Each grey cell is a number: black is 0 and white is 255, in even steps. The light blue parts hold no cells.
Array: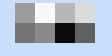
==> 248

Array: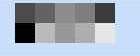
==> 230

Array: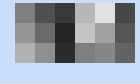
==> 225

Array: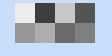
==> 236

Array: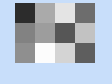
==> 252

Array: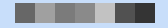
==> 194
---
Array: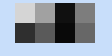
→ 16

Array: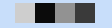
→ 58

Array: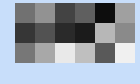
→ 27

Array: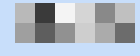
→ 94

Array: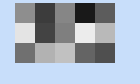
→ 60

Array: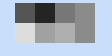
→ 85

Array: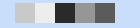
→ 91
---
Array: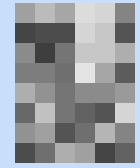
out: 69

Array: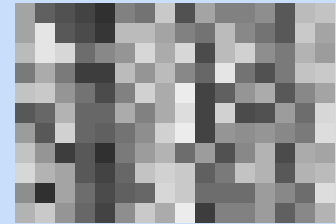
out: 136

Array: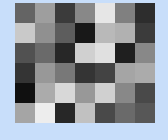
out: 106

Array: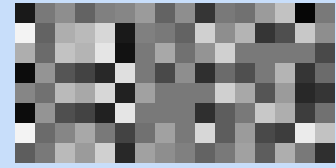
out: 121

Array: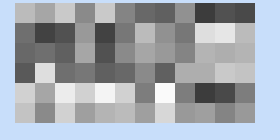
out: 132

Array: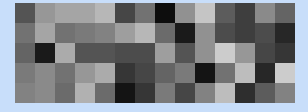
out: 92

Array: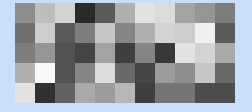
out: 76

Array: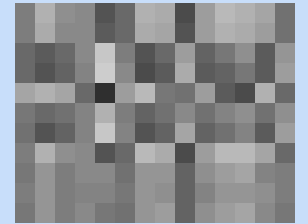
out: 137
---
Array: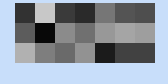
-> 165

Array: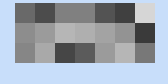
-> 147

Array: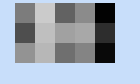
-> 168

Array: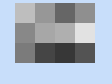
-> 175

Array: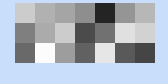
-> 224

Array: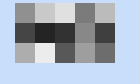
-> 136
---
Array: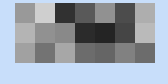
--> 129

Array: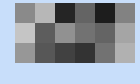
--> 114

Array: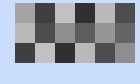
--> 77

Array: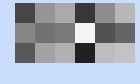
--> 189

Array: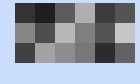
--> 44

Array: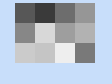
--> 238

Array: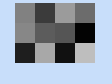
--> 17
